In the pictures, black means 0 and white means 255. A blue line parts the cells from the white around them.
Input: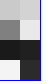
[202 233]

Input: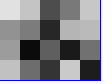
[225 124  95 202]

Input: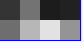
[ 52 183]

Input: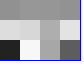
[145 215 167]

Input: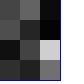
[ 69  37 207]

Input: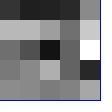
[ 52 184  19  99 167]

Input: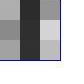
[174  47 188]
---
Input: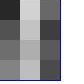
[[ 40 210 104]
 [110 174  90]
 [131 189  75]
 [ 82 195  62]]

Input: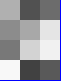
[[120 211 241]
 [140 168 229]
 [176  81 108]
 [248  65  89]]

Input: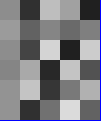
[[141  68 212  32 204]
 [141  48 190 161  32]
 [155  98 133 106 127]
 [147  48 113 219  98]
 [147 196  54 121 177]
 [133 169  40 196  82]]

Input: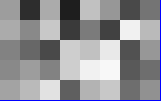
[[163 186 226  95 179 200 110 145]
 [171 137 200  58 123  65 241 186]
 [157  45 171  30 193 151  73 116]
 [137 157 130 206 241 248  89 110]
 [130 103  73 206 193 233  81 151]]

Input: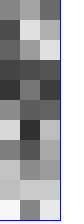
[[247 133 232]
 [ 98 155 224]
 [189 202 202]
 [216  48 189]
 [ 76 224 175]
 [125  84 169]
 [195 140 155]
 [133 163 106]
 [140  92  98]
 [ 68  76  84]
 [ 54 118  61]]

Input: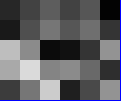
[[ 60 118 204  31  73 147]
 [169 218 132 139 105  46]
 [ 25  79 118  86 111  52]
 [ 39  66  93  66  86   3]
 [190 139  11  17  52 147]]

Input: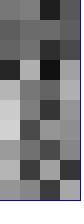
[[181  60 161  53]
 [209  74 149 142]
 [ 94 107 107  94]
 [181 119 100 175]
 [155 113  74 134]
 [149 134  60 167]
 [203 126  53 149]
 [100 113  46  74]
 [119 126  30  88]
 [ 38 175  17 161]]
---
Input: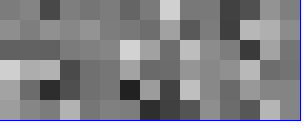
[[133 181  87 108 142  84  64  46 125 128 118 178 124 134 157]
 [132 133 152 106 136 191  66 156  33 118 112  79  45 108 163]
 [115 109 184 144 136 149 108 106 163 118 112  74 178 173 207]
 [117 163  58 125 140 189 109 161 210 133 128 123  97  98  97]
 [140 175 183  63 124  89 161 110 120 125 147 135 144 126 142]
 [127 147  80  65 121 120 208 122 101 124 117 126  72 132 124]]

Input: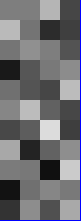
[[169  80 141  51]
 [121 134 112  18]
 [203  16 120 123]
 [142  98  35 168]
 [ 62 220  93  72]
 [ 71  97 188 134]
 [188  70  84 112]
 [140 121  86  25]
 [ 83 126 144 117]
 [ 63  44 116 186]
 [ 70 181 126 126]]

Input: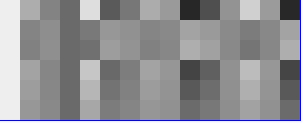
[[107 145 162 142 120 107 145 150 133 124 167 106 137 151 238]
 [ 89 148 175 144 109  89 147 156 129 115 182 106 135 157 238]
 [ 69 151 188 145  96  68 150 163 125 105 198 106 134 163 238]
 [174 135 117 137 161 174 135 129 147 157 112 106 143 129 238]
 [163 136 124 138 154 163 137 133 145 151 121 106 142 132 238]
 [ 40 155 208 147  79  39 154 172 119  90 222 106 131 173 238]]

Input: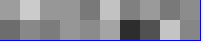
[[134 196  81  45 164 139 150 124 136 109]
 [140 121 154 128 194 121 150 151 203 157]]

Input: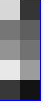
[[ 19  56]
 [156 232]
 [114 147]
 [ 95 118]
 [ 53 215]]

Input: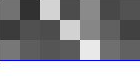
[[ 97 111 233  90  85  93 119]
 [ 65  96 134 210  76  80  59]
 [ 82  72 138  76 211  49 114]]
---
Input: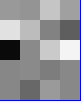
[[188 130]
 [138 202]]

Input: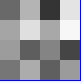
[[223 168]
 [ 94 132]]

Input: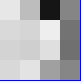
[[213 238]
 [207 223]]

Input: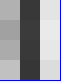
[[ 59 234]
 [ 57 231]]

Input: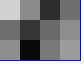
[[ 53 106]
 [ 10 121]]

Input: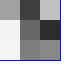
[[104  45]
 [126 135]]
